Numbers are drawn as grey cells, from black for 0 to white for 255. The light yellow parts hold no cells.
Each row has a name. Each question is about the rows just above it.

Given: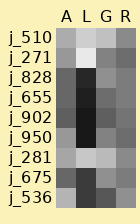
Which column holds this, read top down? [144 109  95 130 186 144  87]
G
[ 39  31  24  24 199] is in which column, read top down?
L
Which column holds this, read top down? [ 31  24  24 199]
L
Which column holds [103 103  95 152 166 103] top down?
A
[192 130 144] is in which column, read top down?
G

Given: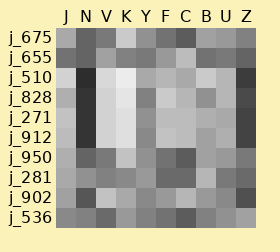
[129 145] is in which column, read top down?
Y
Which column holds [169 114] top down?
J
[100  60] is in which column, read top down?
Z
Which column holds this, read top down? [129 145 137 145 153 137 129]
Y
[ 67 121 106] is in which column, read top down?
Z
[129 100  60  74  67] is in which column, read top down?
Z
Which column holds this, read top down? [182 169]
U

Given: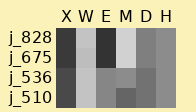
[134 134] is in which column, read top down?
E
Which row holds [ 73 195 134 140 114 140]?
j_536
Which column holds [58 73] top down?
X

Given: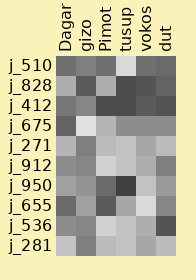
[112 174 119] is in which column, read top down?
Dagar
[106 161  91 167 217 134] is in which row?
j_655
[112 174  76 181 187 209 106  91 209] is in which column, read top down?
Pimot
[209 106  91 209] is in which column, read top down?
Pimot

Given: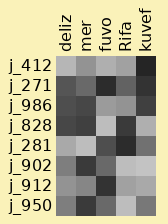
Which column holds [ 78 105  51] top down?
fuvo
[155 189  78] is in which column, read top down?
fuvo
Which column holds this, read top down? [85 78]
deliz

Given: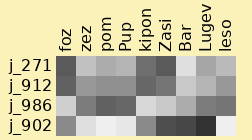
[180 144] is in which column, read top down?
Pup
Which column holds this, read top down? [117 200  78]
Zasi
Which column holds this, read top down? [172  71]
Bar
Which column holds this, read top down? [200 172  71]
Bar

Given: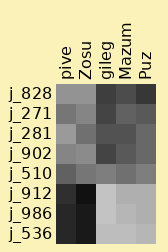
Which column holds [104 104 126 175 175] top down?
Puz
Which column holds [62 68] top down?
gileg
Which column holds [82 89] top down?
Mazum
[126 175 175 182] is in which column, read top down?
Puz
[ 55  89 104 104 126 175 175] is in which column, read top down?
Puz
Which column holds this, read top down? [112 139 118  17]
Zosu

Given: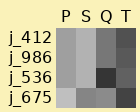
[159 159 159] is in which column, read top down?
P
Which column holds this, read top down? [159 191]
P
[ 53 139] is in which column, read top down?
Q

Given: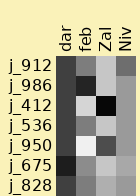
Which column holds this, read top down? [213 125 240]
feb
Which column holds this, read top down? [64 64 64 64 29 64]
dar
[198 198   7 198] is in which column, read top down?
Zal
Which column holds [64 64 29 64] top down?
dar

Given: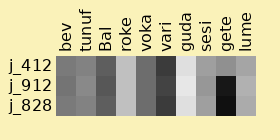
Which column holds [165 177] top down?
lume
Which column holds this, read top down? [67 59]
vari

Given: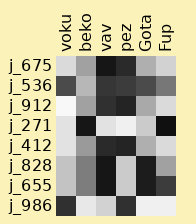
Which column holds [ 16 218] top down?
Fup
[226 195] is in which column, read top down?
voku
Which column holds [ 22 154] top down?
beko
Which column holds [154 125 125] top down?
beko
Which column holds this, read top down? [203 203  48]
pez
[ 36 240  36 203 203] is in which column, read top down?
pez

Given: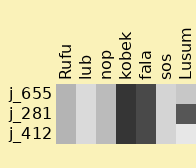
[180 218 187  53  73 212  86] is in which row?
j_281
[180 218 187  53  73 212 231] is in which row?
j_412
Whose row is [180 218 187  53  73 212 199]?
j_655

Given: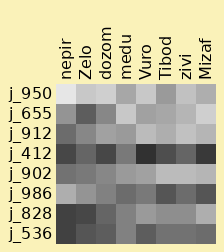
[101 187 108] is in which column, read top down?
zivi
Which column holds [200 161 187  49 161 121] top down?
Vuro
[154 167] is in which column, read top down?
Tibod
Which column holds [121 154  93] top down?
Vuro
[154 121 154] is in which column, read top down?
medu
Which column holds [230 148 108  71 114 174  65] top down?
nepir

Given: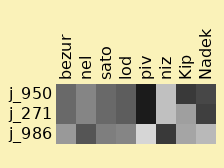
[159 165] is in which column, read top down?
Kip
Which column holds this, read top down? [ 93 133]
lod
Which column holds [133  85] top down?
nel
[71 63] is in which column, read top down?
Nadek
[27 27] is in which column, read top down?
piv

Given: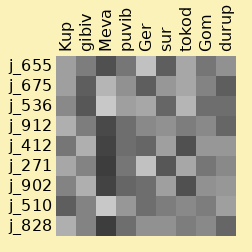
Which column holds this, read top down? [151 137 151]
durup
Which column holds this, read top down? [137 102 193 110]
Ger

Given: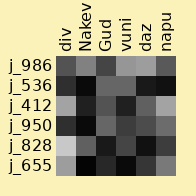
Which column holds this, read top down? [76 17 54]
daz
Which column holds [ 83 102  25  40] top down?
Gud
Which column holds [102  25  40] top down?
Gud
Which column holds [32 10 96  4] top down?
Nakev
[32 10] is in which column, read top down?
Nakev

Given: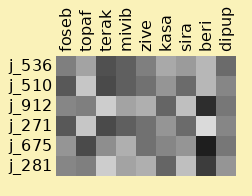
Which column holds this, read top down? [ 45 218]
beri
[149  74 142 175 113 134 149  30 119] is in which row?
j_675
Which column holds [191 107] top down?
sira
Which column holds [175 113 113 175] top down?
zive
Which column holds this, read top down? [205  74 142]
terak

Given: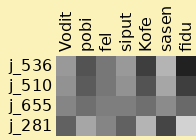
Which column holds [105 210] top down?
fidu
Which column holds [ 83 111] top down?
Kofe
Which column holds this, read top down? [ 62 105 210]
fidu

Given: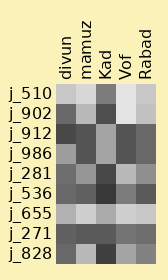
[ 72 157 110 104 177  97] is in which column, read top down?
divun
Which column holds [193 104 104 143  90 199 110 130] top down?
Rabad

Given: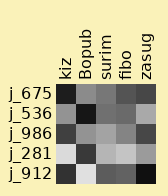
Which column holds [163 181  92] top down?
surim
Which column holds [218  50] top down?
kiz

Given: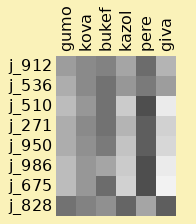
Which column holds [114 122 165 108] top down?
bukef
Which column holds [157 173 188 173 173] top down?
gumo
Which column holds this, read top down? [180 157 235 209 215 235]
giva
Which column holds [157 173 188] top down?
gumo

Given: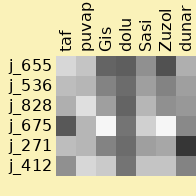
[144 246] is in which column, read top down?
Zuzol
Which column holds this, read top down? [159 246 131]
Gis
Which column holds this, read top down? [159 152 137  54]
dunar
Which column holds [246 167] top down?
Zuzol
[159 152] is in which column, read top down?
dunar

